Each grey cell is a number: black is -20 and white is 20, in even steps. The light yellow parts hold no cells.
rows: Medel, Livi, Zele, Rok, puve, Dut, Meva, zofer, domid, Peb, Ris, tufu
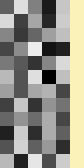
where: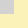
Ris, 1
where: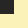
Livi, 3
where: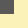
puve, 1
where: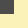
tufu, 3

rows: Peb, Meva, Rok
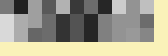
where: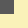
Peb, 3
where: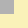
Peb, 4
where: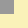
Rok, 9
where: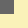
Rok, 2

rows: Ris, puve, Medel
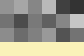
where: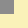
Medel, 0
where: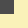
puve, 1

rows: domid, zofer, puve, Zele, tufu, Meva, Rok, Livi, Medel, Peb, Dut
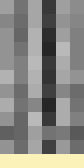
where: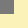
Peb, 4
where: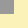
Dut, 4
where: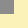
domid, 5

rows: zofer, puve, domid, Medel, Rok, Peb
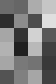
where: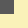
domid, 3
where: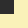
puve, 0
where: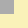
zofer, 2

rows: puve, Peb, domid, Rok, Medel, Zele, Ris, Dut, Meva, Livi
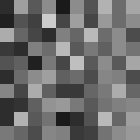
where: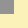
Dut, 3
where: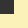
Dut, 1
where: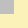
Medel, 5
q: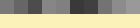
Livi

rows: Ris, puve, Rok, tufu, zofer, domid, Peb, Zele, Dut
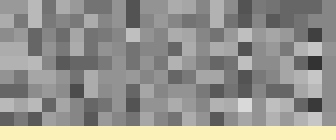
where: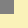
zofer, 14
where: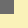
Rok, 4
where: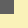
Dut, 0
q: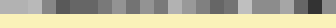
zofer
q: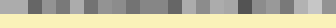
tufu
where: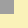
Dut, 3

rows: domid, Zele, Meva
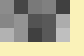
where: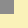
domid, 0
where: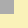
Zele, 4
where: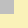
Meva, 4
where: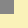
Zele, 0
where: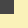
domid, 1
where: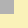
Meva, 0

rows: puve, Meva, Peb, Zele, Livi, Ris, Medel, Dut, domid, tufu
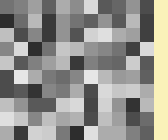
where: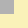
domid, 5
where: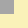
domid, 4
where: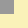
Ris, 8
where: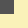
Peb, 5
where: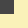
Dut, 6
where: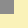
puve, 5

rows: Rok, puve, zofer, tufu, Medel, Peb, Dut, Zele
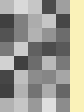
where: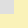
Zele, 3
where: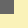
Dut, 4
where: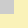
tufu, 1
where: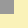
Zele, 2
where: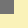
Dut, 2

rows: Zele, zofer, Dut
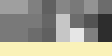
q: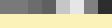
Dut
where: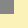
Zele, 4
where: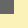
zofer, 3

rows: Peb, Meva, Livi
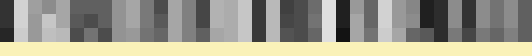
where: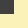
Peb, 20
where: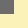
Peb, 22
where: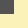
Livi, 20
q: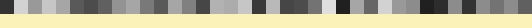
Meva
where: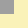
Peb, 2
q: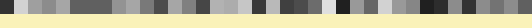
Peb
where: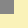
Peb, 29

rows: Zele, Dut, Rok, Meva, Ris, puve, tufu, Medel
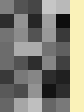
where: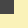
Zele, 2
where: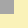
Medel, 1
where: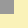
Rok, 3
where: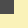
tufu, 1
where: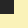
Dut, 2

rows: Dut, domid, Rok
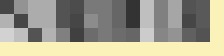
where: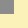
domid, 6
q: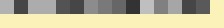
domid
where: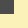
Dut, 5

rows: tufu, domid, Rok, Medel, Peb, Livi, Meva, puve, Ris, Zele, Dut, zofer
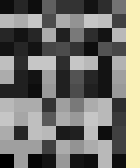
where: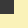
Ris, 8
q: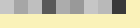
Ris
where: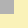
Peb, 8
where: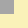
Ris, 1
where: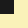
Zele, 4
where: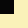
zofer, 2

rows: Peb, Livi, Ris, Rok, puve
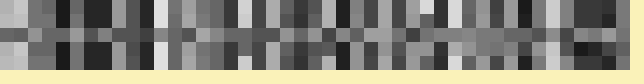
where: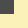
Rok, 9
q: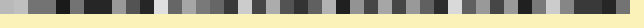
puve
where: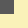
Rok, 23
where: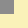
Ris, 39
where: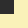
puve, 31
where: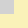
Peb, 17
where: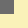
Livi, 12

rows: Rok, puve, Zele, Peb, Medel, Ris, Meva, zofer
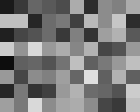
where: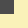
Rok, 4
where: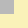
puve, 6
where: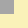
zofer, 4
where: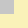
puve, 8
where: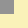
Peb, 1

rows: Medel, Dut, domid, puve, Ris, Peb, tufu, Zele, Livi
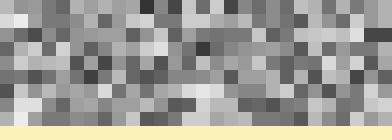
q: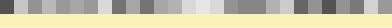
tufu
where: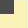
domid, 2
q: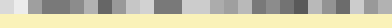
Dut
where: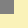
Zele, 21
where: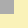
Dut, 15

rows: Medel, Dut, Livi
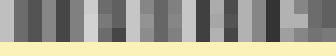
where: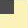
Medel, 16
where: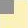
Dut, 10
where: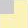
Medel, 6
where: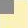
Livi, 10
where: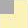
Medel, 15
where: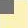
Livi, 22

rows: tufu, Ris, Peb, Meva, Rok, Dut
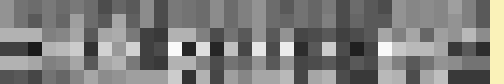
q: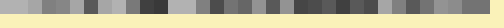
Rok
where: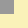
Meva, 8
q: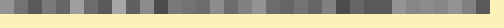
Ris
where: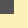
Dut, 0
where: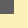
Ris, 9
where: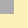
Peb, 8

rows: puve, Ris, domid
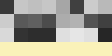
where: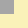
puve, 4
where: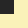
domid, 7
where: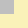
puve, 2
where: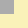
Ris, 4
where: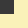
puve, 0

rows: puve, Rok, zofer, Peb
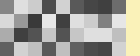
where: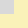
Rok, 0
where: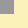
Rok, 1

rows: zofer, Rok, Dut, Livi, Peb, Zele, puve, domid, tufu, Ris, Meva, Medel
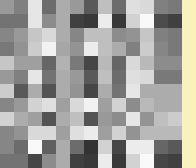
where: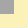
Livi, 4
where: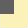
Meva, 3
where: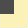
Rok, 11
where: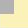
Peb, 4

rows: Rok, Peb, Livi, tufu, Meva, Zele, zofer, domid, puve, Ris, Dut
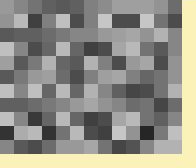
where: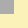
Ris, 1
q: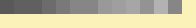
Livi
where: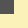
Dut, 9
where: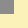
Rok, 7

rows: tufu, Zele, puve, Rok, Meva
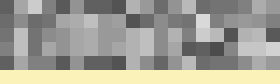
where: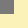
Zele, 12
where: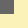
Meva, 11
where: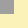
Zele, 8
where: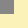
Rok, 16

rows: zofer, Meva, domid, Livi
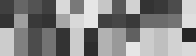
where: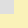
Meva, 13
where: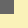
zofer, 1
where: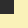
Livi, 6

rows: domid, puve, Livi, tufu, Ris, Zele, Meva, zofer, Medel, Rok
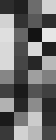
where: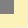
Zele, 3
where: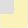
Livi, 0
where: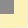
zofer, 2
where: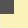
Meva, 2
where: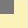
Medel, 1
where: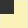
puve, 1

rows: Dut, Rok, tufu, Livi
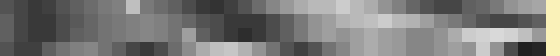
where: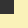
Dut, 15
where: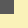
Rok, 5
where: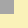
Dut, 38
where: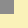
Livi, 13
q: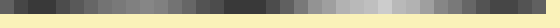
Rok
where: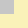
Livi, 16

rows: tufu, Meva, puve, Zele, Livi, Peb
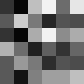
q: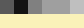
Peb
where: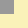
Livi, 1
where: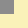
puve, 4
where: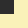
Livi, 3
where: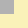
Zele, 0

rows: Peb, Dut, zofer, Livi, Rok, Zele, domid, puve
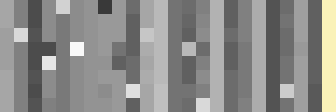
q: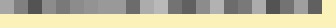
Zele
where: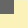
Dut, 13
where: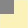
Dut, 14

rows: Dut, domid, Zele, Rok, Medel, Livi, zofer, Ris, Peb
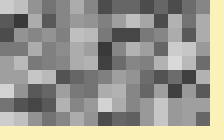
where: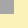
domid, 10
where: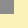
Rok, 4
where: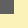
Peb, 9

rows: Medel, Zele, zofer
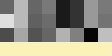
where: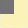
Zele, 7
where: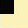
zofer, 6
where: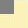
zofer, 5
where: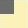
Zele, 3

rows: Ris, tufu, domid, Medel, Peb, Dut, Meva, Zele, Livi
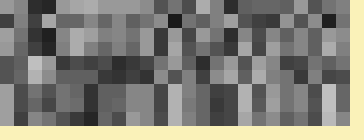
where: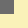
Zele, 5
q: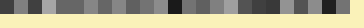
tufu
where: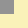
tufu, 20
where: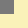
Zele, 13
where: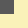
Zele, 18

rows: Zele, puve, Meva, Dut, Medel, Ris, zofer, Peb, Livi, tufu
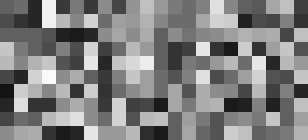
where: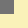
Meva, 13
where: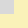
Medel, 9
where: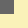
tufu, 14
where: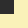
tufu, 10
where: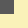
Zele, 18
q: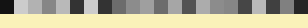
zofer
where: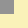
Zele, 9

